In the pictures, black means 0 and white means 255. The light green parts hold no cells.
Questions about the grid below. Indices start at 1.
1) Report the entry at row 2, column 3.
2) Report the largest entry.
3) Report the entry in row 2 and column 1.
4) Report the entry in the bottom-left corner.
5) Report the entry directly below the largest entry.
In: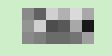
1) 77
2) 218
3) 148
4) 137
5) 168

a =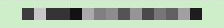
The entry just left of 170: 18
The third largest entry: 160
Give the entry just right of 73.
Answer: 118
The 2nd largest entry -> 170

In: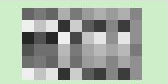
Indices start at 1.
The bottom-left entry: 239
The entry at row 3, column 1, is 38
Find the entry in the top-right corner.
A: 133
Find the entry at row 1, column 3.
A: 101
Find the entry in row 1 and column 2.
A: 121
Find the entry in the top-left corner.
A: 101
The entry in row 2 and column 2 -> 195
